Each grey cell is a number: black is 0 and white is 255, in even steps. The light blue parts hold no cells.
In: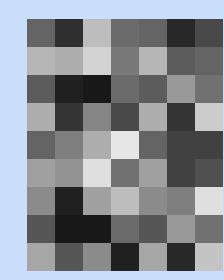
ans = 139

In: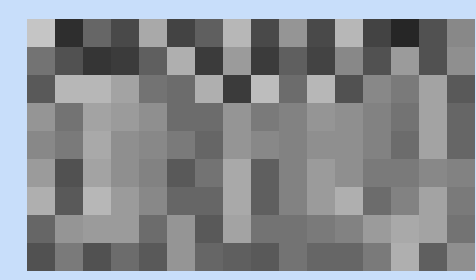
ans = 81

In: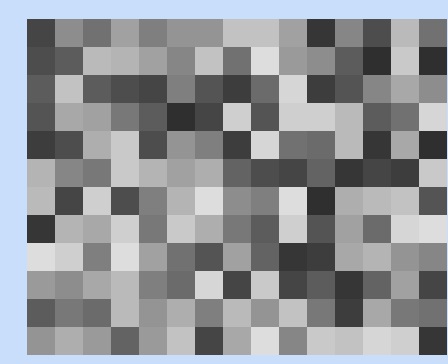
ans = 154

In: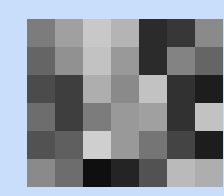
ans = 15

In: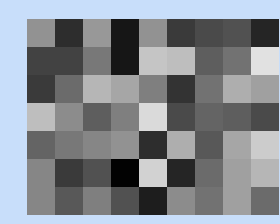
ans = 127

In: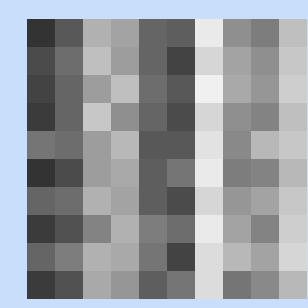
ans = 169

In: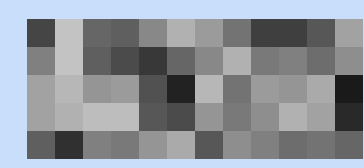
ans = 128

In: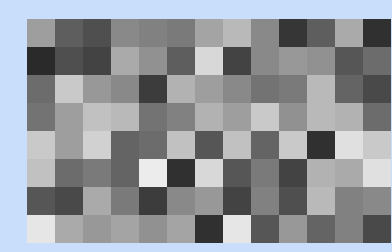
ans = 152

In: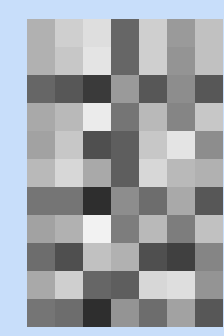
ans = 46
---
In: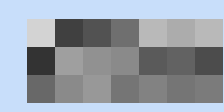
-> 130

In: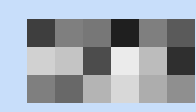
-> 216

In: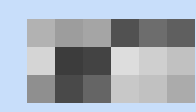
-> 200

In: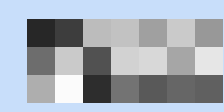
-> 89

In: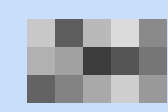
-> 169

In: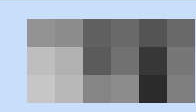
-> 140

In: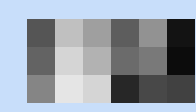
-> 39

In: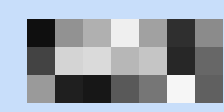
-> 118

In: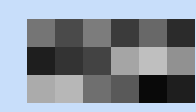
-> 89

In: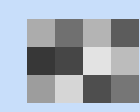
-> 214
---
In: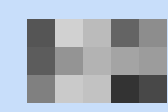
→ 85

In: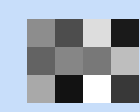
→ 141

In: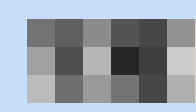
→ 116

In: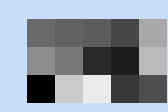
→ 105

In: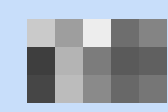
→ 202

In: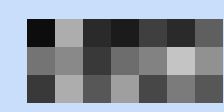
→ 13

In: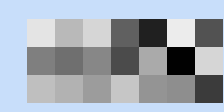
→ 228

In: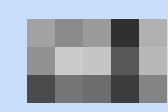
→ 162

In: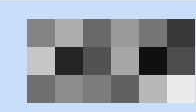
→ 132

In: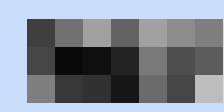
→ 63
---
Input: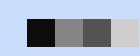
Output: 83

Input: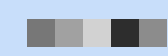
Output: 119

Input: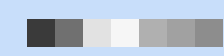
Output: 112

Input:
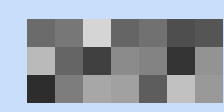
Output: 52

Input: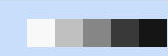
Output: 57

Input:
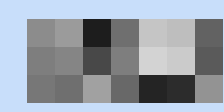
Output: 36

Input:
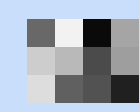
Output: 32

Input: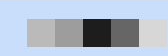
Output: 102

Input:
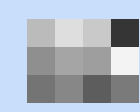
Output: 93
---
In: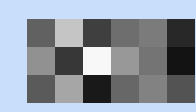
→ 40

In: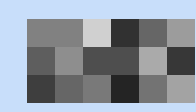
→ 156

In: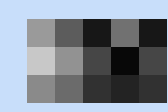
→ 23

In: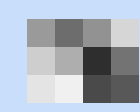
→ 214

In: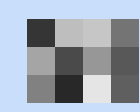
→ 116

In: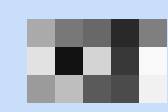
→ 127
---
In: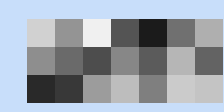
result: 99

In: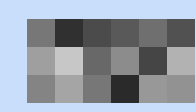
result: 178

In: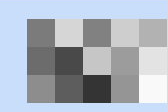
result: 227

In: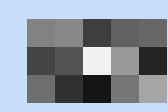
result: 36

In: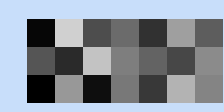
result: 139

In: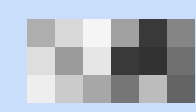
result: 112
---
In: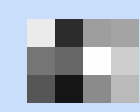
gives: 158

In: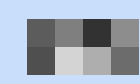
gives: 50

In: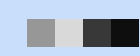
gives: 56

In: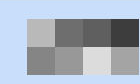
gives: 95

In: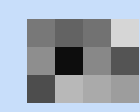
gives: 114

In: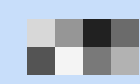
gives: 33

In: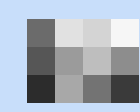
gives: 212
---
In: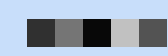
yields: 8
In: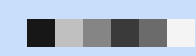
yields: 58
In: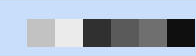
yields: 90
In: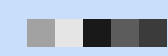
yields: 25
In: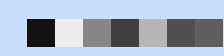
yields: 182
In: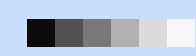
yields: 176
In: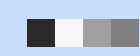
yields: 247
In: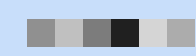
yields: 32
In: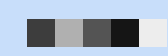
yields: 84
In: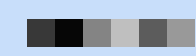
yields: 191
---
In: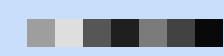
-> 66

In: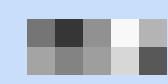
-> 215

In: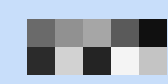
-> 244

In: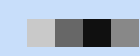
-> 16

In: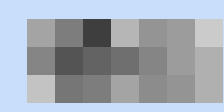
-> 148

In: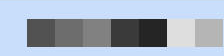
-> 222

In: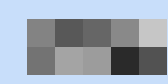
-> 42

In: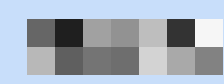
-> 169
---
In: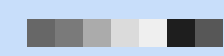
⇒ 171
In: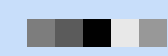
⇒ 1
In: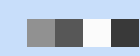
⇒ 251
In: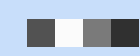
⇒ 122
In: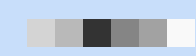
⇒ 51
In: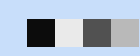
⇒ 81
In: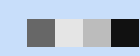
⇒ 188
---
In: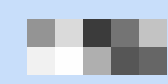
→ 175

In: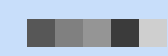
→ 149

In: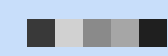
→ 138

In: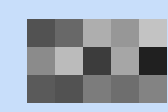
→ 124

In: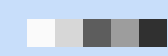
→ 93

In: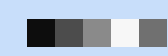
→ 138
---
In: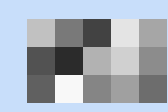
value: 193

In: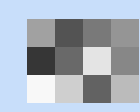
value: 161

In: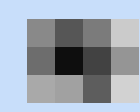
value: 137

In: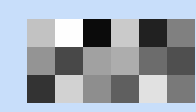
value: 194

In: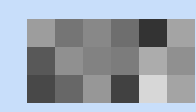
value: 157

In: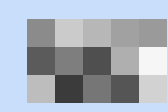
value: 139
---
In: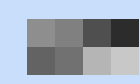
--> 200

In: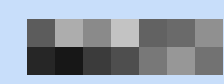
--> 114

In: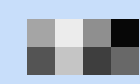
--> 104

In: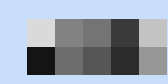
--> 151

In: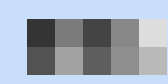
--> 185

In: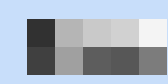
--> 124

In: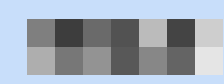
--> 229

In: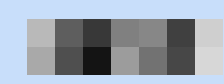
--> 215
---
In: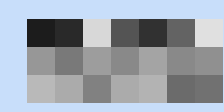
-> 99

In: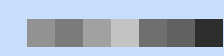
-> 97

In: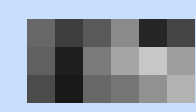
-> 38

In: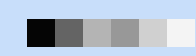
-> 208

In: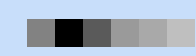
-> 169

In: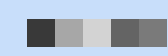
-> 100

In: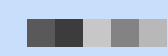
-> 131

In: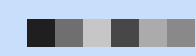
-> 171
